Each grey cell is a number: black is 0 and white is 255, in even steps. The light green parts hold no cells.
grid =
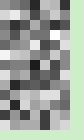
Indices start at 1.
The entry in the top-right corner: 51
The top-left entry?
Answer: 149
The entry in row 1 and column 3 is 104
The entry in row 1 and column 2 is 127
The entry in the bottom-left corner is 223
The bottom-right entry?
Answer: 214
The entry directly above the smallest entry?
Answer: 137
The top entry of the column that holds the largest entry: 184
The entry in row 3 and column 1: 115
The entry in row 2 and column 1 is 214
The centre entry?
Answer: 28
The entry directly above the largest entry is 51
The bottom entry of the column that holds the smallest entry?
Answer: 172
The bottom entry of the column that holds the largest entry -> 193
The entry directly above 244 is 104
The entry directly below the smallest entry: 73
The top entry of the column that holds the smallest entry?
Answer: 40
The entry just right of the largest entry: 193

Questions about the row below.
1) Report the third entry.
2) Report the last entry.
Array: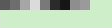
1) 166
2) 154
